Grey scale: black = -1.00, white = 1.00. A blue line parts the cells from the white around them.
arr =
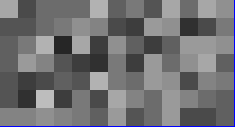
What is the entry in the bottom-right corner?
-0.25
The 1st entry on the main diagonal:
0.31
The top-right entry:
0.13
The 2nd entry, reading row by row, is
-0.42
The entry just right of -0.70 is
0.31
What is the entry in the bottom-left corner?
0.03
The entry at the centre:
-0.05
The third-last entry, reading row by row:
-0.42
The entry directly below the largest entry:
0.13
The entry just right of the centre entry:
-0.52
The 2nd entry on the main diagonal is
-0.34
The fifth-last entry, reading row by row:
-0.15
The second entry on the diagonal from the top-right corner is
-0.42
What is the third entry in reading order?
-0.15
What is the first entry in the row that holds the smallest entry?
-0.25
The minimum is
-0.70
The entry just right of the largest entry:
-0.52
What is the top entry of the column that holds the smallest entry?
-0.15
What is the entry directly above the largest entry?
-0.42
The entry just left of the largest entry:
-0.62
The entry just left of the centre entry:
-0.62

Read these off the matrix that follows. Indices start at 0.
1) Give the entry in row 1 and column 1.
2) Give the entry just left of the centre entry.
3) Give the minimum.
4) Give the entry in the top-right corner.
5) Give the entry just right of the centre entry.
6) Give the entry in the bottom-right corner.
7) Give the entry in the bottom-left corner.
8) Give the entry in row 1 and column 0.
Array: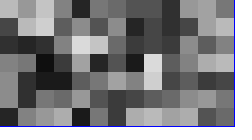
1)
0.46
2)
-0.71
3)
-0.88
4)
-0.07
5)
-0.80
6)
-0.17
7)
-0.71
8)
-0.45

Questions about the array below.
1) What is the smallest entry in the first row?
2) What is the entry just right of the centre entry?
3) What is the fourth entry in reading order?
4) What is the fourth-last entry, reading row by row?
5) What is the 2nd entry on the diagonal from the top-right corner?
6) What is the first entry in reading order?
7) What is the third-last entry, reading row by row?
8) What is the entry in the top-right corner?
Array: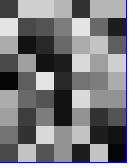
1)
-0.61
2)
-0.10
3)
0.43
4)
0.15
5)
-0.18
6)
-0.52
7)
-0.77
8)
0.43
